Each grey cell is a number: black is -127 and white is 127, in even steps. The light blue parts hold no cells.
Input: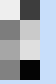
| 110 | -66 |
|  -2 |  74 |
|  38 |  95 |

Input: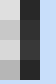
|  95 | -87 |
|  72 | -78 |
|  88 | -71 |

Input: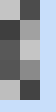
|  68 | -51 |
| -64 |  33 |
| -39 |  69 |

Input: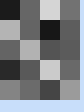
| -100 |  -25 |
|   52 |  -27 |
|  -27 |   50 |

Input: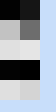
| -125 | -106 |
|   66 |  -18 |
|   96 |  101 |

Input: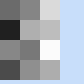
| -20 |   5 |
| -95 |  47 |
|   7 |  -7 |
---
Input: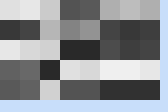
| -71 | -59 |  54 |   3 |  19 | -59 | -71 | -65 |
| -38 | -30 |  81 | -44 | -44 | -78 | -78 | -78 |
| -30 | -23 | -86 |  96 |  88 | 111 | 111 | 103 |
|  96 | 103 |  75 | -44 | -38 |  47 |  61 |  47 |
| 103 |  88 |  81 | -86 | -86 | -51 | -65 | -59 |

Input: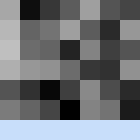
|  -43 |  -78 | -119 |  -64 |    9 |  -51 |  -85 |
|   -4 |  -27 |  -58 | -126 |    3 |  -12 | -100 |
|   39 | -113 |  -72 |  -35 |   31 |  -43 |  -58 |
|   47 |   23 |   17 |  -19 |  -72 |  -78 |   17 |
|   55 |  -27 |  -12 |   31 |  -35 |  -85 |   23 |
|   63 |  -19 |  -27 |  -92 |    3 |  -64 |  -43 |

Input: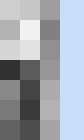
| -78 | -36 |  23 |
| -29 | -50 |  37 |
|  -6 | -70 |  51 |
|   9 | -58 |  43 |
|  51 | 113 |   1 |
|  78 |  70 |  30 |
|  86 |  98 |  16 |

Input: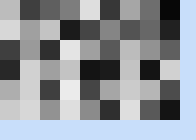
|  -87 |   81 |   32 |   67 | -107 | -100 |   67 | -107 |   81 |
|  -64 |   26 |  -80 |  100 |   32 |  -38 |   60 |   18 |  -32 |
|   46 |   81 |  -64 |  107 |  -58 |   38 |   75 |   54 |  -51 |
|   60 |  -64 |  -32 |   -2 |   94 |  -72 |   38 |  -17 | -120 |
|   75 |   87 |   18 |   94 |   11 |  -80 |   94 |  -38 | -107 |
|   87 |   32 |   67 | -100 |  -58 |    5 |  -44 |  -24 |  -94 |

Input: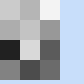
| -94 |  89 | -36 |
|   2 | -51 | -20 |
|  45 |  67 |  24 |
|  75 |  53 | 115 |

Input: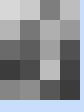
| -67 | -52 |  61 | -60 |
| -21 | -34 |  32 | -46 |
|   5 |  13 | -40 | -67 |
|  53 |  -8 |  47 |  25 |
|  87 |  74 |  -1 |  61 |

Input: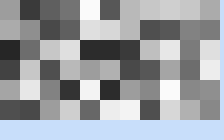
| -89 | -18 |  71 |  95 | -83 | -83 | -69 |  63 | 103 |  -4 |  95 |
| -61 |  71 | -48 |  57 |  29 |  49 | -54 | -40 |  37 | -18 | 109 |
| -48 | -54 |  29 |  79 | -24 | 109 | 115 | -48 |  87 |  49 |   8 |
|  29 | -69 | -32 | -12 | 122 | -40 |  57 |  71 |  79 |  71 |  43 |
|  37 | 103 |   2 | -76 | 115 | -83 |  29 |   8 | 122 |   8 |  15 |
|  43 |  15 | -54 | -32 |  95 |  87 |  57 | -48 | -40 |   2 |  -4 |

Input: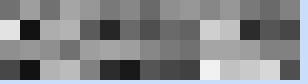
|  -56 | -109 |   51 |   59 |    1 |  -83 | -103 |  -42 |  -56 |  -62 |  112 |   65 |   73 |   87 |  -48 |
|  -14 |   30 |  -14 |   37 |   22 |   -6 |    7 |  -21 |   15 |   22 |    7 |   22 |   -6 |  -21 |    1 |
|   15 |   22 |   15 |  -14 |   30 |   37 |   30 |    7 |   -6 |  -14 |   37 |   37 |   30 |    1 |    1 |
|   99 | -109 |   45 |   51 |  -36 |  -89 |  -21 |  -48 |  -21 |  -28 |   79 |   65 |  -83 |  -42 |  -56 |
